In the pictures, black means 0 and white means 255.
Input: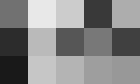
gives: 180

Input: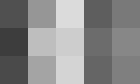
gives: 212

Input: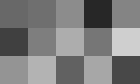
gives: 97

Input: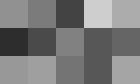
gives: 116

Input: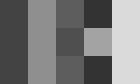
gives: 93

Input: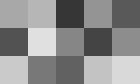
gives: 97
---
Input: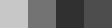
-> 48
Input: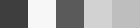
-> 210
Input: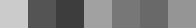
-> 105
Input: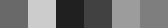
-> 156
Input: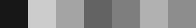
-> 177
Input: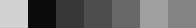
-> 160
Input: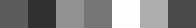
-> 173
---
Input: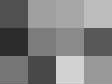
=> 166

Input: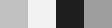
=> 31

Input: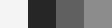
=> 96

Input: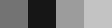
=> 156

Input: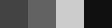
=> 204

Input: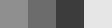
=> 60

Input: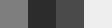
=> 74
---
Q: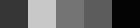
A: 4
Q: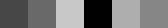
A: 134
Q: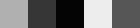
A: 86
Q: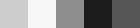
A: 86
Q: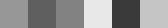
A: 197
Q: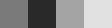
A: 225
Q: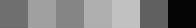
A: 5
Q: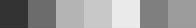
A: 156
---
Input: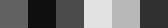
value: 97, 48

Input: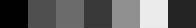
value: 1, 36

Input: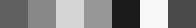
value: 96, 74

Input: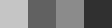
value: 197, 48

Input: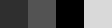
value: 47, 217

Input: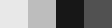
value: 232, 81

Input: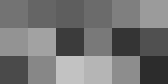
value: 115, 44

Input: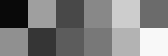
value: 9, 248
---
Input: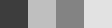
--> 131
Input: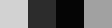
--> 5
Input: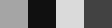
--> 218
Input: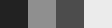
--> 76
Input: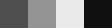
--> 234
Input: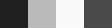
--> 249
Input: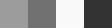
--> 249
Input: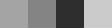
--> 46
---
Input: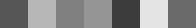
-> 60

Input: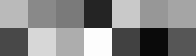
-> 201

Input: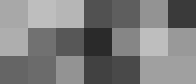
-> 94

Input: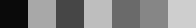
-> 106

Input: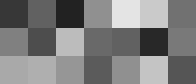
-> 228

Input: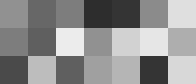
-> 52

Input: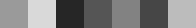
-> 130

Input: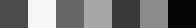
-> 56

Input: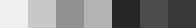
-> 38
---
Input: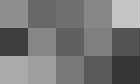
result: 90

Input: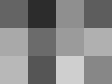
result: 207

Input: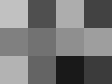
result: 25

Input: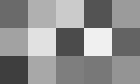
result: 120

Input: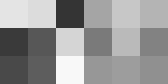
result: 157

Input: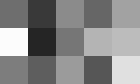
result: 86

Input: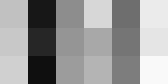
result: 125
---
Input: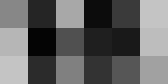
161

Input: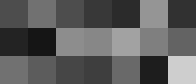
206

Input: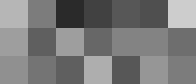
124

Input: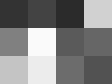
82

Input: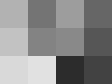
66

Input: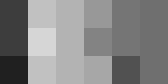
111

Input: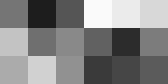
91

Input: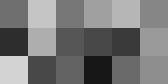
141
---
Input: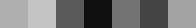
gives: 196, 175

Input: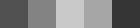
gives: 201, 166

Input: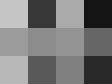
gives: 197, 184

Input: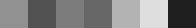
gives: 222, 179

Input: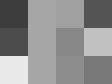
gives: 233, 193

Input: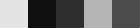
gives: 228, 180

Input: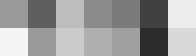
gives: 245, 237
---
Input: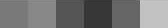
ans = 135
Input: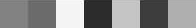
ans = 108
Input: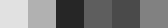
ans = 177
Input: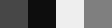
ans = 13
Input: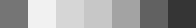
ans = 241
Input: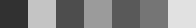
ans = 196
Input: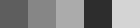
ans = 134
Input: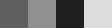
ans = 144
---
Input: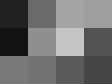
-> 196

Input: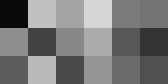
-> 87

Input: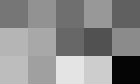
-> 81

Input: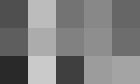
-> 142

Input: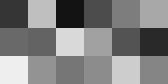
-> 83

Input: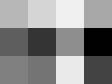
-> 142

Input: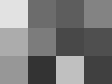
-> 72
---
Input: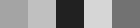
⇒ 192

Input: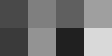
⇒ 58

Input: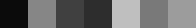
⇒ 45

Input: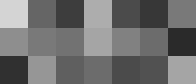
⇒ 108

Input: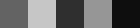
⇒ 198

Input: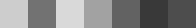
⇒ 162

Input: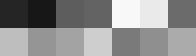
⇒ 206
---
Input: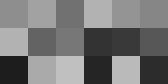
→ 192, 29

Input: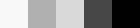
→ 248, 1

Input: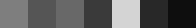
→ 212, 14

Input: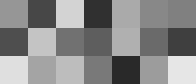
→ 230, 41

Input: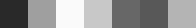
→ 250, 41

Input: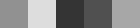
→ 221, 52

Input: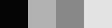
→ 227, 5

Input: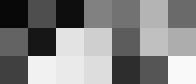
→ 249, 8

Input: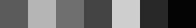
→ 206, 4

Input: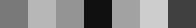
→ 205, 16
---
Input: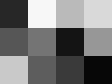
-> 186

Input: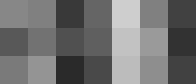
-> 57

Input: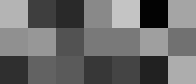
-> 41

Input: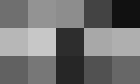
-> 141

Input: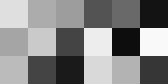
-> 157

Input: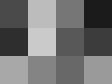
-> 118

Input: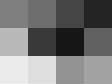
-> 69
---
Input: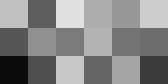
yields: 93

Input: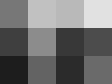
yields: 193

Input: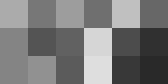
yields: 119

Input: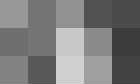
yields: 116

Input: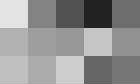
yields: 131

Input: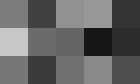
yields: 65

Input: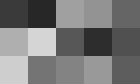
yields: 39
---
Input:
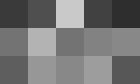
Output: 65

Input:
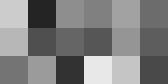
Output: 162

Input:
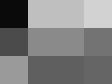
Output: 191

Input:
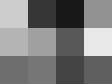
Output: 24

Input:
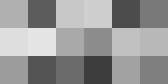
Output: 76

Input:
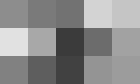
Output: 211

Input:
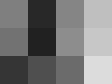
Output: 133
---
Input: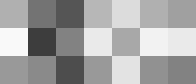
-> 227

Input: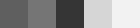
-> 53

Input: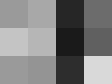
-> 148

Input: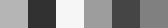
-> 157

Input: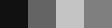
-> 100

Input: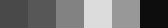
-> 220

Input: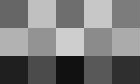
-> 17

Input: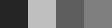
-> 191

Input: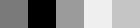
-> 155

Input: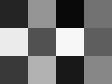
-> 178
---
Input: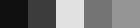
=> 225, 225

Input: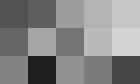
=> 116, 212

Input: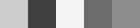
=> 244, 244

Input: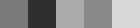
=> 171, 215

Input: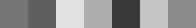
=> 174, 225

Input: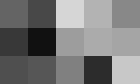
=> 157, 214

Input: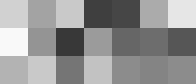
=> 155, 249

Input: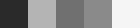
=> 112, 245

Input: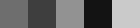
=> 146, 202

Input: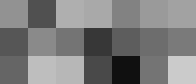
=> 55, 203
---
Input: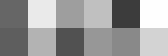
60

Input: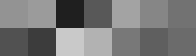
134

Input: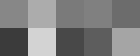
128

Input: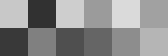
218

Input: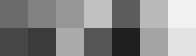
185

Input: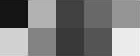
104
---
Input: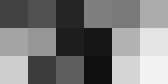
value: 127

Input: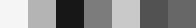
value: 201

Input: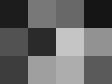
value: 120

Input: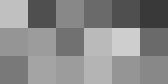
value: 106

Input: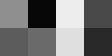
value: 6

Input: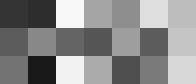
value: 142

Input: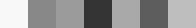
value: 169

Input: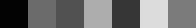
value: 54
